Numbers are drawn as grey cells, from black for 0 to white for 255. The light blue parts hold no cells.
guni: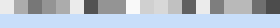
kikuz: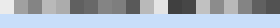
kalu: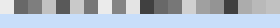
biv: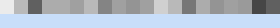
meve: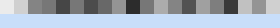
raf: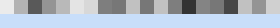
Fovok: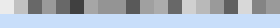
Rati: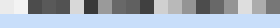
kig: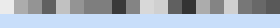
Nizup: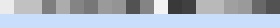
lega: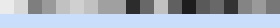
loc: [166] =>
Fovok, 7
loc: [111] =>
guni, 19
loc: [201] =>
kalu, 6
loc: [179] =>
raf, 2
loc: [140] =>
kikuz, 16

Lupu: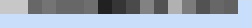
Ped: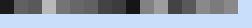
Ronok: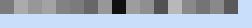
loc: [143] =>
Ronok, 11
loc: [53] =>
Lupu, 9
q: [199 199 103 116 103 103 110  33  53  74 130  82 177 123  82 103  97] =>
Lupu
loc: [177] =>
Lupu, 13
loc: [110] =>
Lupu, 7

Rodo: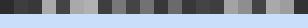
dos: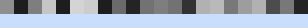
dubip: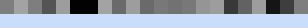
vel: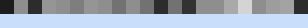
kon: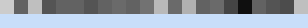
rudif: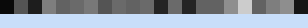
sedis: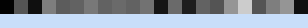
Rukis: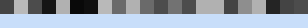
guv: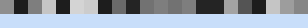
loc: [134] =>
guv, 22
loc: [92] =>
sedis, 5

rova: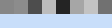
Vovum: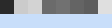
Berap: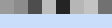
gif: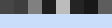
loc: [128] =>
gif, 3
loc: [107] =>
Vovum, 4
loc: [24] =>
gif, 7

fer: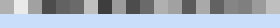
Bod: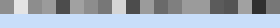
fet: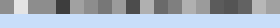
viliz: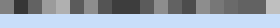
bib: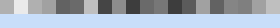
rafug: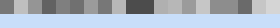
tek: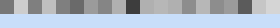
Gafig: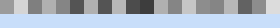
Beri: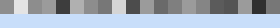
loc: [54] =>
viliz, 2
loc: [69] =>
bib, 8
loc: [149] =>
rafug, 3
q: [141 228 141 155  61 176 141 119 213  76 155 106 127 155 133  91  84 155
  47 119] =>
Beri
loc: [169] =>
fer, 15

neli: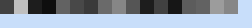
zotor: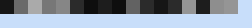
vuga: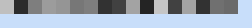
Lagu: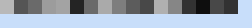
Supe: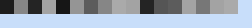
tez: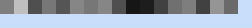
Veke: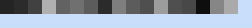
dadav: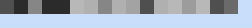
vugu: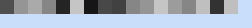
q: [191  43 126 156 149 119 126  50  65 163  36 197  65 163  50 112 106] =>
vuga
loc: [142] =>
zotor, 16
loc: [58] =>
neli, 7

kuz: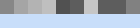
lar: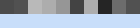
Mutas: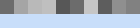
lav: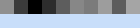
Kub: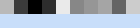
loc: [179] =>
kuz, 3
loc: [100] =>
Kub, 9
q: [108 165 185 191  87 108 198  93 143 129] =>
Mutas
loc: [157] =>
lav, 8
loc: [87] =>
Mutas, 5
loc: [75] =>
lar, 1

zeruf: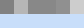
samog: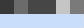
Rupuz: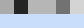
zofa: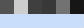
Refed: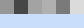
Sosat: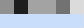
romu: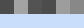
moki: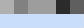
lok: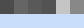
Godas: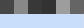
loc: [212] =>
Rupuz, 6
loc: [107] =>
samog, 2
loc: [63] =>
zofa, 3
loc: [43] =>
moki, 5
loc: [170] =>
Rupuz, 1
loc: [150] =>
Refed, 1

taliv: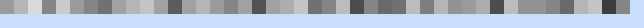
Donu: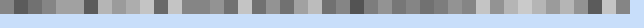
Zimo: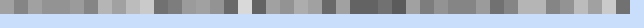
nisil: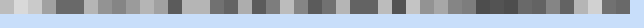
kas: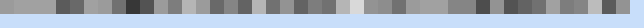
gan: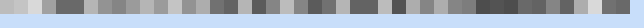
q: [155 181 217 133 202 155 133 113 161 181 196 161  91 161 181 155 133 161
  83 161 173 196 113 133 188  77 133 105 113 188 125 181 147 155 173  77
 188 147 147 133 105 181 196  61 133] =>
taliv
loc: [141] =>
kas, 28
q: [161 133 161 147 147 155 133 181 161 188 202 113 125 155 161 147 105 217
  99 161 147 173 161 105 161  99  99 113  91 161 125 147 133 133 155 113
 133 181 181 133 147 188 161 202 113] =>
Zimo
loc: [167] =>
nisil, 32
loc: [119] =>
Donu, 29
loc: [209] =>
nisil, 43

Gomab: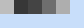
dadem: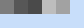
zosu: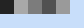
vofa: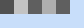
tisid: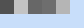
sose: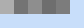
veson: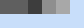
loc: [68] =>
Gomab, 3
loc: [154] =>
zosu, 5
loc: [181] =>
tisid, 5
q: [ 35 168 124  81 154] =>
zosu
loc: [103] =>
tisid, 3
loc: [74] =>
dadem, 3
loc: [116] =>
sose, 2

